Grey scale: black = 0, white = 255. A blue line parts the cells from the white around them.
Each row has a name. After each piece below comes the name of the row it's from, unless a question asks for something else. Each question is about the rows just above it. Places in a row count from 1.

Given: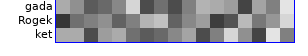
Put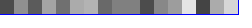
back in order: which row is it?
gada
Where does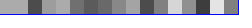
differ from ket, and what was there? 15, [68]
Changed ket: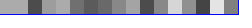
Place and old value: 12, [128]
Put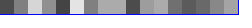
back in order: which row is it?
ket
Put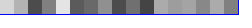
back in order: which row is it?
gada
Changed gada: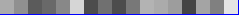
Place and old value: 10, [128]
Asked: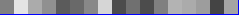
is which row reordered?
gada

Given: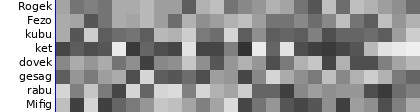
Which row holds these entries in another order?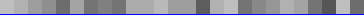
Rogek
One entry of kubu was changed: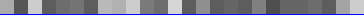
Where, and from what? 25, [158]
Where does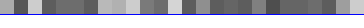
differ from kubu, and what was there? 6, [116]
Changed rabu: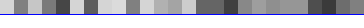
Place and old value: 7, [101]

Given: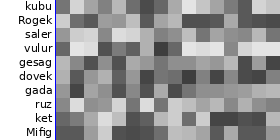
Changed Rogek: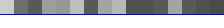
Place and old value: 13, [170]
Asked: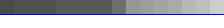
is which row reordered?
Rogek
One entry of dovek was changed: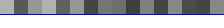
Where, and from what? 16, [129]
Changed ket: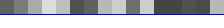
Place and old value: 1, [103]
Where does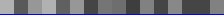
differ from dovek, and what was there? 14, [75]
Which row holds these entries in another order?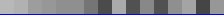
gada
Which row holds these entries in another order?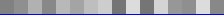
ruz

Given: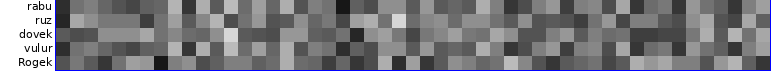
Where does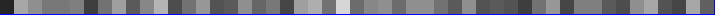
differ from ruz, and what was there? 6, [120]
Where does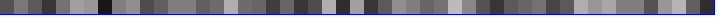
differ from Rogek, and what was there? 51, [54]
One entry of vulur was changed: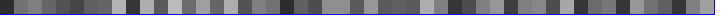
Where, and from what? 29, [102]
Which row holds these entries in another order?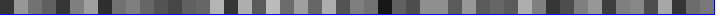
rabu
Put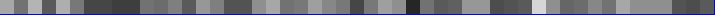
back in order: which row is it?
dovek

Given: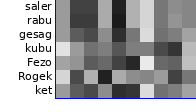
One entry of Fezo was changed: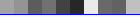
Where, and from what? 4, [105]
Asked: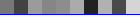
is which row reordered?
Rogek
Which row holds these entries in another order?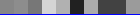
saler
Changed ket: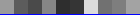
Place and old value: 4, [141]

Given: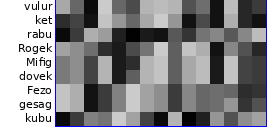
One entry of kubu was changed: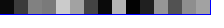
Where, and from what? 4, [116]
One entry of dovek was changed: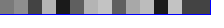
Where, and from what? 15, [59]

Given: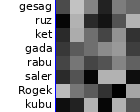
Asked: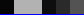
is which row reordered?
saler
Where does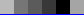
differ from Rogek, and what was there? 4, [50]
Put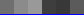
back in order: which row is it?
gada
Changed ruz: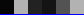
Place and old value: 3, [42]
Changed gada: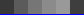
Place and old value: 3, [111]
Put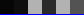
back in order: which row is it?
saler

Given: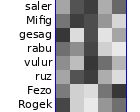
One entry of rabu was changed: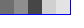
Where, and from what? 5, [233]
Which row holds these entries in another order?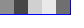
rabu
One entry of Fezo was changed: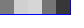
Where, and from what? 3, [220]
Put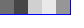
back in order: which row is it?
Rogek
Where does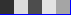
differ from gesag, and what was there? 1, [55]

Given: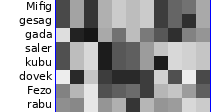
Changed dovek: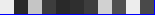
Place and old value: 6, [41]
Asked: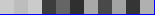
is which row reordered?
gesag

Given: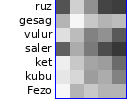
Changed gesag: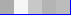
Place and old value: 1, [180]
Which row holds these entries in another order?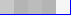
gesag
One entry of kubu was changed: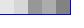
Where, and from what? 3, [157]
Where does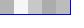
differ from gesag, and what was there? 4, [180]
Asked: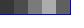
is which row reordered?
saler
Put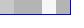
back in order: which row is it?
Fezo
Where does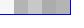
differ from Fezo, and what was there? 4, [180]

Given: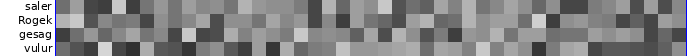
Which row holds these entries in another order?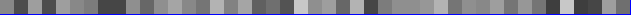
saler
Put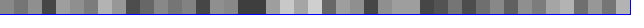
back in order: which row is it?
Rogek
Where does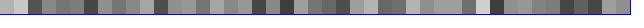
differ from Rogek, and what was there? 14, [143]
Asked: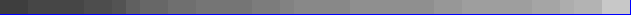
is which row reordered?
gesag
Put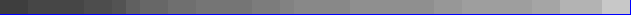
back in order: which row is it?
saler
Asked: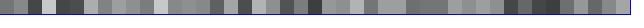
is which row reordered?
gesag

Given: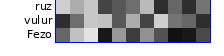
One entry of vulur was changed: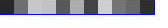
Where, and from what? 1, [46]
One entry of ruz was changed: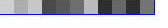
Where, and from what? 4, [68]
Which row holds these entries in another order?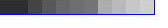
ruz
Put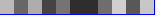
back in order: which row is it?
ruz

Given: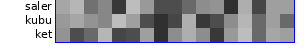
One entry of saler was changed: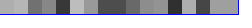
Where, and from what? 1, [166]
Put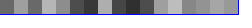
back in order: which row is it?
kubu
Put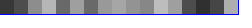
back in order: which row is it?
kubu

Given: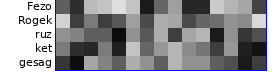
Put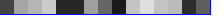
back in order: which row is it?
Fezo
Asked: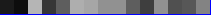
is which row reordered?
ruz
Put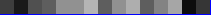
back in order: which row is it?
gesag

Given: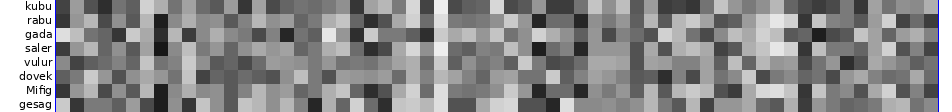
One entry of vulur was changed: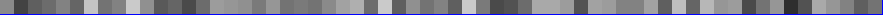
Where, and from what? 41, [162]
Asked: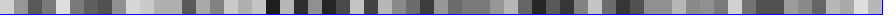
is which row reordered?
gesag
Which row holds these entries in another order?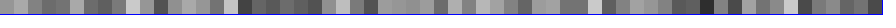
dovek
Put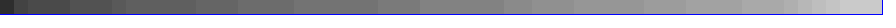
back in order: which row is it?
vulur
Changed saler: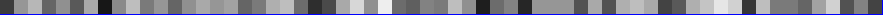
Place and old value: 7, [162]
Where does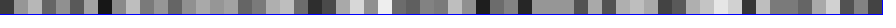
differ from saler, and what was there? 59, [162]
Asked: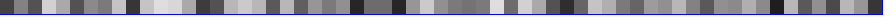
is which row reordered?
Mifig

